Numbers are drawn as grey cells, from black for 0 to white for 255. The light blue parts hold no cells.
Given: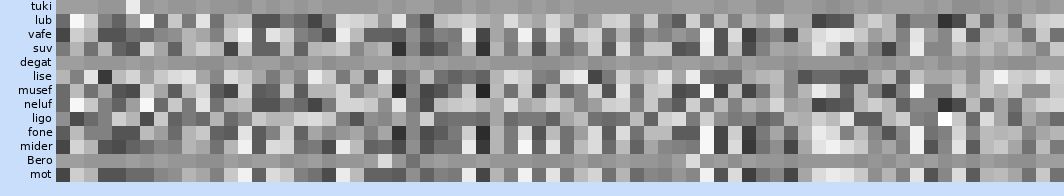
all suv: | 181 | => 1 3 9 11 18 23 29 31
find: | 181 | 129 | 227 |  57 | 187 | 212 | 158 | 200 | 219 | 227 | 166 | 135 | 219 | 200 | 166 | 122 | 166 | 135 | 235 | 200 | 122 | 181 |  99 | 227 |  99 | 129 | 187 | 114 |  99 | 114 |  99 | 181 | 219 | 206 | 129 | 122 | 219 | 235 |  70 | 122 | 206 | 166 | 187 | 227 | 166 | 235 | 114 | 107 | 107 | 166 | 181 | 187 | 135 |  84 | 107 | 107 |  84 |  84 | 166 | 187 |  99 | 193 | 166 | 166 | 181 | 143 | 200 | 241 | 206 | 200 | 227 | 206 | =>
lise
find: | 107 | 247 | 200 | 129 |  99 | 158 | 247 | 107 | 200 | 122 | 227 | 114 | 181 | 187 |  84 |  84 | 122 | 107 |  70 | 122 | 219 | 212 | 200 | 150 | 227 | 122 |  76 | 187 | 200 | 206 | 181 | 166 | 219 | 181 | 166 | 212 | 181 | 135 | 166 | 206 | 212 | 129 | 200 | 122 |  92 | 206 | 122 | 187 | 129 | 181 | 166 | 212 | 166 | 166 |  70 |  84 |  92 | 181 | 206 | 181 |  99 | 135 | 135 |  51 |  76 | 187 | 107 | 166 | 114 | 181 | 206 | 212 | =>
lub
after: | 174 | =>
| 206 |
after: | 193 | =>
| 166 |

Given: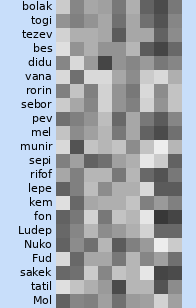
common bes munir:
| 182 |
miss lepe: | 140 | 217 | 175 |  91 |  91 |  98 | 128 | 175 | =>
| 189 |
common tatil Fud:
| 182 |
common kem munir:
| 195 |
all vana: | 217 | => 0 2 3 7
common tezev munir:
| 140 |
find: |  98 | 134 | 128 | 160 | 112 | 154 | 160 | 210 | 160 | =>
Mol

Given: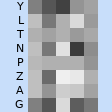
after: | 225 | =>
| 59 |
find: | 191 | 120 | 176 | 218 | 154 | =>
L
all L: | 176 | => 2
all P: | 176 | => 1 2 3
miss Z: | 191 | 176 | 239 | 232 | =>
| 107 |
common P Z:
| 176 |

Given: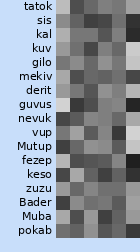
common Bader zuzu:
| 112 |
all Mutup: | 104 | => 1
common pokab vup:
| 57 |

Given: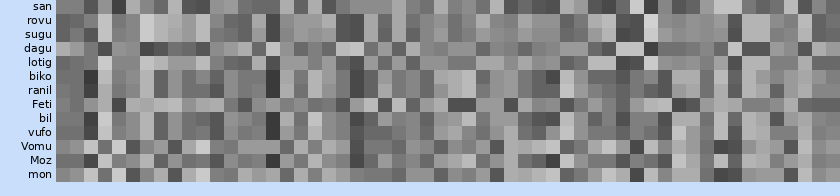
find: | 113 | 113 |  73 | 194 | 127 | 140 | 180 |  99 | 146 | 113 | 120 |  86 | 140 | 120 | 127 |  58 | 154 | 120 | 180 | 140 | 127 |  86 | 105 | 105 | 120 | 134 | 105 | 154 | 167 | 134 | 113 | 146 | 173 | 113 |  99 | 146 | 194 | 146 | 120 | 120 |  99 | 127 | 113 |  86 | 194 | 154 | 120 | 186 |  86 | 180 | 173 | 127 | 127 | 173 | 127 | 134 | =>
vufo
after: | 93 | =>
| 180 |
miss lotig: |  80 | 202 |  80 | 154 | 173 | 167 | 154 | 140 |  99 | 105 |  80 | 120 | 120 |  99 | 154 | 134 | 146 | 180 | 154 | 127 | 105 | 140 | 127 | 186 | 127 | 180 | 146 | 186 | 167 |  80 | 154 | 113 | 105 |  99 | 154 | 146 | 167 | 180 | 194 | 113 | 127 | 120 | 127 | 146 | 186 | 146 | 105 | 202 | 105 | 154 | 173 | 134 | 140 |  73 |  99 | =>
| 161 |

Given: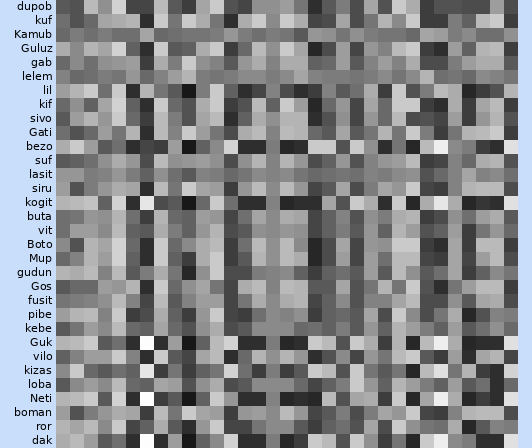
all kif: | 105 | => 0 8 19 23
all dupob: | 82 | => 1 12 23 27 28
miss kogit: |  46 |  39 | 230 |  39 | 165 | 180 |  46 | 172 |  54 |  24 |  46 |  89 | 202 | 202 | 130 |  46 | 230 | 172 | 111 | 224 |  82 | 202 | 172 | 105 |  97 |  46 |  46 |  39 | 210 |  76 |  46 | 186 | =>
| 194 |
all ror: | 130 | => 31
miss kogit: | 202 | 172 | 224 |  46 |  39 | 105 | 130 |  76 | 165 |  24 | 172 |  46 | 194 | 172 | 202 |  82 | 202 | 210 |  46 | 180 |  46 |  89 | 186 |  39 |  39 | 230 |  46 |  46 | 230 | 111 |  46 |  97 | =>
| 54 |

